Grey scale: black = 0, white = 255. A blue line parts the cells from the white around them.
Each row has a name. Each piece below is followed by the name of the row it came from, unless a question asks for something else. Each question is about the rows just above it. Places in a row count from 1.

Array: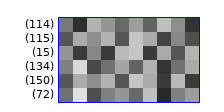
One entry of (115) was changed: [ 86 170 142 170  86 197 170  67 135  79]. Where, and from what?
4, [178]
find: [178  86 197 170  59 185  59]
(150)
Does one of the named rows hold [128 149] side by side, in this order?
yes

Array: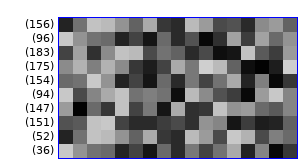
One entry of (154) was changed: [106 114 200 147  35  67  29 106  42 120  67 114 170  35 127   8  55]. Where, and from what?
7, [21]
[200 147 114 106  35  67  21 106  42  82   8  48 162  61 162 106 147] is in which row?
(96)

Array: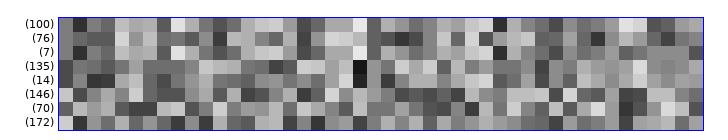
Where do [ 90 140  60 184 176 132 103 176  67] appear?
(76)
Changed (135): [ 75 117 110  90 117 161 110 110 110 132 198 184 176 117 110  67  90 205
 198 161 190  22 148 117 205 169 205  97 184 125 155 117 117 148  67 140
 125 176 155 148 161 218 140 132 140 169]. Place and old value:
34, [140]
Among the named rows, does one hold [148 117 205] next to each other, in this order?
yes
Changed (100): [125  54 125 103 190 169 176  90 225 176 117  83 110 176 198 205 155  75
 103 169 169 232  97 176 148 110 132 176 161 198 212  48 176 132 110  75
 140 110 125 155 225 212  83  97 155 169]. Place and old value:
2, [48]
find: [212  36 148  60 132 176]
(14)

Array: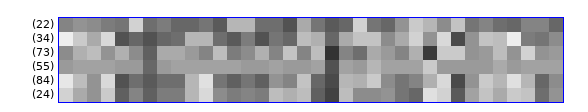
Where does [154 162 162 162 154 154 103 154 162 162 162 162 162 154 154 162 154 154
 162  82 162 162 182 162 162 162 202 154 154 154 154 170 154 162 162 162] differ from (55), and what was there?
22, [154]
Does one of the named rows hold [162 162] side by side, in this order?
yes
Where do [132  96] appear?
(24)
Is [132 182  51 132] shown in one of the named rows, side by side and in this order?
no
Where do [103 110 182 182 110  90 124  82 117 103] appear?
(34)
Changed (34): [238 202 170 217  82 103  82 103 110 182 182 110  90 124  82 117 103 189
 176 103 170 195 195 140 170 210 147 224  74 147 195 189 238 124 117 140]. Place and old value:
28, [217]
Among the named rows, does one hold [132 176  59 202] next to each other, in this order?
yes

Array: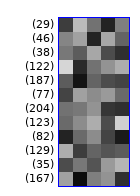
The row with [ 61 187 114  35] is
(29)
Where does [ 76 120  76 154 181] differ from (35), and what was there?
3, [84]
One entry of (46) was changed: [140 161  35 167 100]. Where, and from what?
1, [133]

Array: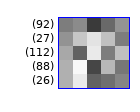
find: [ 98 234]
(112)
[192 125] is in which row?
(27)
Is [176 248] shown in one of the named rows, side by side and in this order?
yes
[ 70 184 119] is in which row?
(88)

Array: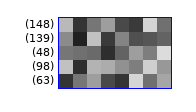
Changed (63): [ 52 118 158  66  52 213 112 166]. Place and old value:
4, [73]
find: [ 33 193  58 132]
(139)
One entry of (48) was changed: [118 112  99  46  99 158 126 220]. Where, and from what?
3, [106]
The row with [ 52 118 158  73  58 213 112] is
(148)

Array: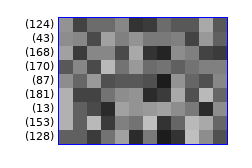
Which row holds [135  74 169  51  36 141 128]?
(168)
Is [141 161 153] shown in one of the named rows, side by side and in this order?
no
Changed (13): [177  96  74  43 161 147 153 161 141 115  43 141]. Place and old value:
10, [121]

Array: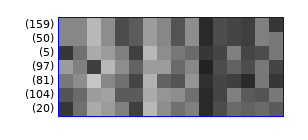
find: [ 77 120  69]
(97)
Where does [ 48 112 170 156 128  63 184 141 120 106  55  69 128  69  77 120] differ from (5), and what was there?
1, [55]
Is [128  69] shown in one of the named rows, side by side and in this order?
yes
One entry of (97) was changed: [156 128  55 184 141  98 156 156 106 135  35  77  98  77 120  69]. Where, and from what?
3, [63]
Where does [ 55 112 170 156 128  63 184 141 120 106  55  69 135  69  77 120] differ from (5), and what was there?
13, [128]
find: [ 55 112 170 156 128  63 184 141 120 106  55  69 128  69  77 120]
(5)

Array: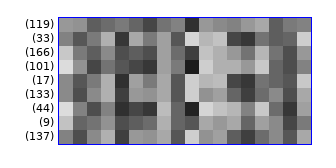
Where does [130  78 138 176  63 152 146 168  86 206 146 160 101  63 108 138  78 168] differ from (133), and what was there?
1, [138]
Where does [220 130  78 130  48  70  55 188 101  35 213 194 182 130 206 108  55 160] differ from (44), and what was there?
15, [200]

